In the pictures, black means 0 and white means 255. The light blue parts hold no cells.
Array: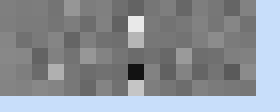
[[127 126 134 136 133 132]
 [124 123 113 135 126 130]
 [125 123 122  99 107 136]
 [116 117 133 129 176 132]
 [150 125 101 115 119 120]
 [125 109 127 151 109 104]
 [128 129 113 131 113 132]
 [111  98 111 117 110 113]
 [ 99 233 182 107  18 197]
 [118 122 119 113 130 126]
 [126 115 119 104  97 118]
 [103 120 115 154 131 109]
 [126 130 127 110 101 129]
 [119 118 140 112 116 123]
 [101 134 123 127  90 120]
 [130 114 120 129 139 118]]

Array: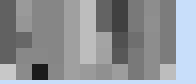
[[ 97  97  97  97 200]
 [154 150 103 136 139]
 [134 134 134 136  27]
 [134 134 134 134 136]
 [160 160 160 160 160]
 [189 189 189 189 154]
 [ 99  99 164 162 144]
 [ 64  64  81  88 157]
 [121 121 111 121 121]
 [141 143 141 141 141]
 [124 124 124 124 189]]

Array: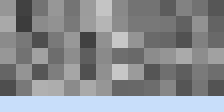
[[150 169 139 151 101  78]
 [ 65  60 120 114 148 121]
 [115 139  78 161  86 176]
 [151 146 121 109 126 173]
 [116 121 152 141 166 139]
 [156 157  65  94  80 169]
 [196 181 145 138 144 150]
 [137 140 199 110 199 103]
 [115 120 148 105 155 104]
 [115 120 106 140  85 109]
 [ 92 118 103 149 111 134]
 [130  97  81 170  94  85]
 [114 146 129 141 122 118]
 [ 86  99 105 161 110  83]]

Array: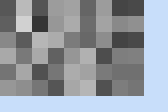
[[ 87  95 136 169 116 151]
 [186 209  91 121 167 142]
 [ 84  53 182 169  81 118]
 [156 151 172  97 118  85]
 [162 171 123 150 172 167]
 [101 108 104 177 162 181]
 [156 163 141  77 122  81]
 [ 69 137  67 126 112 125]
 [ 73 144  73 128 112 117]]

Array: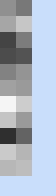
[[144 166  68  76 130 161 245 196  47 202 183]
 [120 198 124  83 148 154 205 154  99 181 189]]

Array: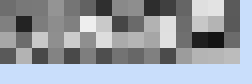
[[110 128 167  89]
 [120  35 108 179]
 [121 125 201  73]
 [148 141 143 131]
 [117 128 204  73]
 [ 98 238 143 126]
 [ 47 201 221  78]
 [137  70 171 115]
 [142 106 181 103]
 [ 45 178 166 128]
 [ 64 223 224  75]
 [101 108 111 156]
 [223 199  31 180]
 [227 180  20 182]
 [ 90  89 107 188]]

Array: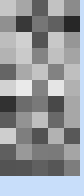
[[198 144 189 179 101 210  49  92 206  95  83]
 [166  56 208 202 169 234 108 147 126 153  84]
 [ 92 118  84 132 195 131 121 191  82 123  96]
 [194  96 200 192 130 229  72 105 178 122  86]
 [139  39 150 164 191 177 167 167  88 165 125]]

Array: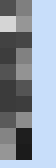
[[ 80 213  66  61  83  59  59  90 132 150]
 [127 150  70 129 147  84  61 141  30  27]]

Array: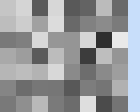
[[197 189 121 169 182 133 121]
 [213 205 127 157 189 108 143]
 [ 90 161 216  91 179 119 185]
 [215 220 150 188 216 118 122]
 [ 89 105 149 149 138  88 108]
 [ 99 129 214  60 109 125 222]
 [187 139  46 190 138 117  75]
 [105 123 233 149 158 177 116]]
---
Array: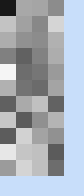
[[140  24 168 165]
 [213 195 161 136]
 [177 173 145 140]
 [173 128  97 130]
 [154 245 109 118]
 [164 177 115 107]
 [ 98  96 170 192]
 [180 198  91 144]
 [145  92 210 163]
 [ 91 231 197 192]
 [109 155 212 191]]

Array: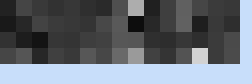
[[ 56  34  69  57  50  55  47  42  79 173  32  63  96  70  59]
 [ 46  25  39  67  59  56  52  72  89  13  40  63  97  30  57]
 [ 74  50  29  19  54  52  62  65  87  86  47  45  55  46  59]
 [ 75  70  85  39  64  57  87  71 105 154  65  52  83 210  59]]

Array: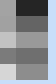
[[ 37 163  37]
 [100 161 100]
 [153 194 153]
 [111 123 111]
 [141 214 141]]

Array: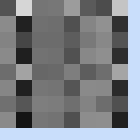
[[196  83 214 117 119 156  90  76]
 [ 48 139  33 112 110  80 133 145]
 [ 83 131  70 108 108  93 121 136]
 [ 45 138  31 114 112  81 136 143]
 [165 109 163 103 105 126  93 110]
 [ 42 134  32 118 116  85 138 137]
 [ 80 112  86 126 124 111 131 109]
 [ 32 138  20 118 115  80 141 142]]

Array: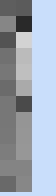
[[ 91  94]
 [ 41 134]
 [211  83]
 [187 113]
 [191 119]
 [170 107]
 [ 74 119]
 [149 119]
 [150 120]
 [151 125]
 [132 132]
 [135 105]]

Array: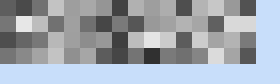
[[ 82  94  74 114 195 158 168 149  66 177 158 173  78 180 199 153]
 [216 118 231 189 113 160 112  70 122  86 153 162 179 166  96 217]
 [122  78 102 120 184 159 141 152  63 189 228 203  92 204 164 179]
 [ 86 117 137 164 195 144 166  92  70 116  48 122 112 133 219 165]]

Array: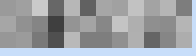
[[125 154 160 202 103 183  97 166 161 194 163 181]
 [181 166 145 133  63 148 164 135 196 175 143 140]
 [173 151 155 121  79 185 126 126 144 176 101 134]]
